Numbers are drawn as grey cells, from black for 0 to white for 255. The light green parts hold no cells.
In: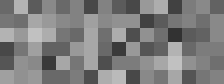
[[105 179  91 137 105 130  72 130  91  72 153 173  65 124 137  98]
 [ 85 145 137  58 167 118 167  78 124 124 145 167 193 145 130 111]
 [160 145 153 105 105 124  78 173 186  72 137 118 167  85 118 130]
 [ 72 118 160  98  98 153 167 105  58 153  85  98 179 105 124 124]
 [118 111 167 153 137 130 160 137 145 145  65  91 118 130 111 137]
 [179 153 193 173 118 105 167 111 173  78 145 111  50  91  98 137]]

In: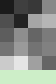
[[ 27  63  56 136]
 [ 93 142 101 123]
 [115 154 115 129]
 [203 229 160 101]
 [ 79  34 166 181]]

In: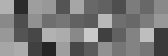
[[166 172  64  37 158  71  91 145 118 131 118  58]
 [152  84  71 178 172 137 202  64  97 131 190  58]
 [137  78 145 111 118  97  91 184 111 104 124 152]
 [178  43 158 152  84 166 104  97  78 124 104 137]]

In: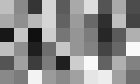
[[ 23 198  16 205 118 149 124  39  91 176]
 [191 143  31 110 198 149 130  68 104 249]
 [191 137  53 213  91 169 221  84 169  76]
 [ 84 161  61 124  31 205 249  98 176 130]
 [169 143 184 213  98 155 104  47 191  68]
 [137 124 243 155 137 161 229 237 161 110]]

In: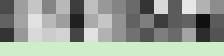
[[ 75 158 197 132 184  60 190 152 132 106  52 217  91 231 178 140]
 [ 52 152 217 204 210  68 225 178 146 113  83 126 106 164  44  83]
 [ 98 164 225 184 158  32 170 197 146  98 126  60  91  98  16  91]]

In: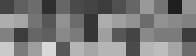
[[129  60 102  95 137 123  53 159  87  68 137 123 123  60]
 [ 68  95 108  47 102  74  68  60  80 102 153 116  31 145]
 [173 165 116  87 145 108  53 173 159 145 108 145 137 129]
 [202 123 159 216  87 181 165 181 181  74 181 189 165 108]]

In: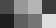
[[ 31  96 117 222]
 [ 73 152 180  59]]

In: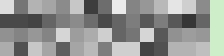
[[ 73  73  67 101 125 139 109  73 101 125  88 125  88  54 101]
 [145 132 151 132 214 157 172 207 101 117 214  88 145 157 151]
 [221 117 179 165 139 199  61 109 235 132 151 185 229 207 139]
 [172  81 199 165  94 165 185 125 207 207  67  81 179 179 191]]

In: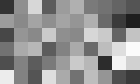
[[236 130  84 222 170 114 189 149  78  58]
 [ 78 130  92 122 156 202 183  44 243 209]
 [ 71 149 137 202 143 137 215 202 100 195]
 [156 137 164 143 164 149 176 106  58  30]
 [114 170 183  92 130 170 106 189 222 251]
 [ 51 143 215  92 156 176 122 114 100  84]]
